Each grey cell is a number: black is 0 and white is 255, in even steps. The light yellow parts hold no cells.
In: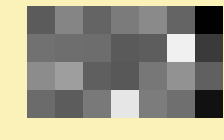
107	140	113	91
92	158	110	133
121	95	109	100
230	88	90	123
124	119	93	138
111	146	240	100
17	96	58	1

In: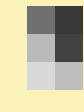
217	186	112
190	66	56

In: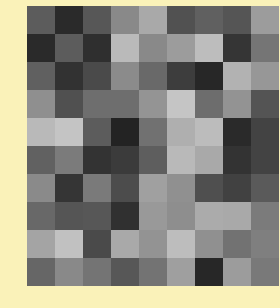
102	164	104	138	97	185	143	96	42	92
137	193	85	53	123	196	80	50	92	42
116	74	87	122	51	92	110	74	47	87
87	169	48	76	59	35	110	139	186	137
115	147	153	160	94	113	148	105	137	169
159	189	142	144	185	175	197	61	156	81
39	144	171	79	169	188	109	39	189	96
156	114	169	65	51	42	147	178	53	85
121	127	123	90	67	67	84	151	117	156

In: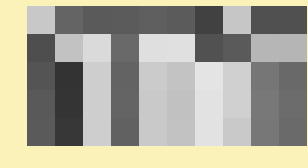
90	89	84	78	200
55	52	51	194	100
206	206	206	218	90
97	100	99	105	91
201	201	203	223	95
194	193	195	224	91
226	226	228	81	65
201	208	208	90	198
119	120	118	182	80
106	108	105	181	80

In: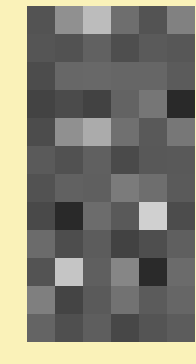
100	127	83	107	73	82	90	76	67	76	85	83
79	68	197	77	41	97	81	144	75	103	82	144
94	90	95	92	108	95	96	171	66	104	97	188
71	114	134	66	89	123	74	112	99	102	78	110
84	91	42	78	208	110	88	89	118	102	90	83
92	102	107	95	76	90	89	119	41	91	87	129

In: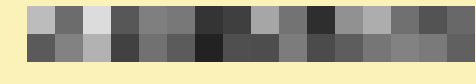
90	188
130	108
178	220
65	87
113	127
91	120
34	52
79	63
77	166
124	115
75	46
93	145
118	173
130	112
122	83
96	104
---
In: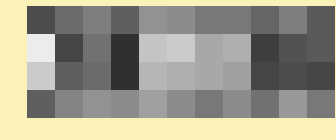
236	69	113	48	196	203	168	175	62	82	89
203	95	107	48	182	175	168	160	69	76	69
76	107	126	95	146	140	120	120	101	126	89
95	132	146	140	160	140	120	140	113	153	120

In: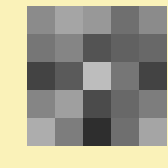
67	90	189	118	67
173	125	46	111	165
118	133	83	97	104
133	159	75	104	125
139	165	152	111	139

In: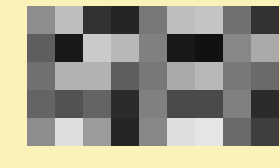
94	24	202	184	128	24	17	135	170
100	82	100	43	128	74	74	128	43
112	178	178	94	120	170	184	120	106
141	190	50	37	120	190	196	112	50
141	222	155	37	135	222	229	106	62

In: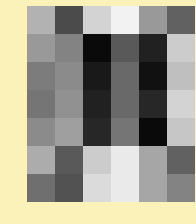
178	75	211	242	153	97
111	82	219	234	166	131
172	89	204	234	166	97
153	131	10	89	33	204
124	139	25	105	17	191
117	145	33	105	39	211
139	159	39	117	10	198

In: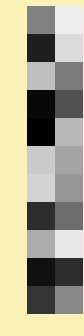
16	44
8	80
44	108
191	123
52	136
211	150
203	164
0	184
31	218
171	231
129	238

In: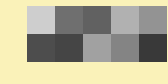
77	69	161	132	57
206	111	97	177	147

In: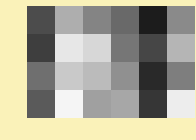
76	174	132	105	28	138
111	201	187	144	41	126
62	231	215	118	70	181
90	245	160	167	54	237

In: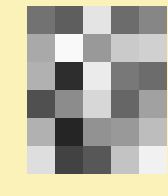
177	37	146	153	189
177	45	235	120	108
222	66	87	195	241
114	94	228	108	134
80	140	215	102	161
169	249	153	202	208

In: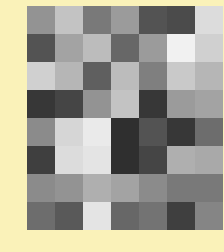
55	69	147	195	55	155	163
109	89	228	103	115	63	133
139	147	175	163	139	121	121
83	163	188	103	155	241	208
208	182	95	188	127	201	182
147	195	121	155	83	75	220
139	214	234	47	83	55	109
63	220	228	47	69	175	169
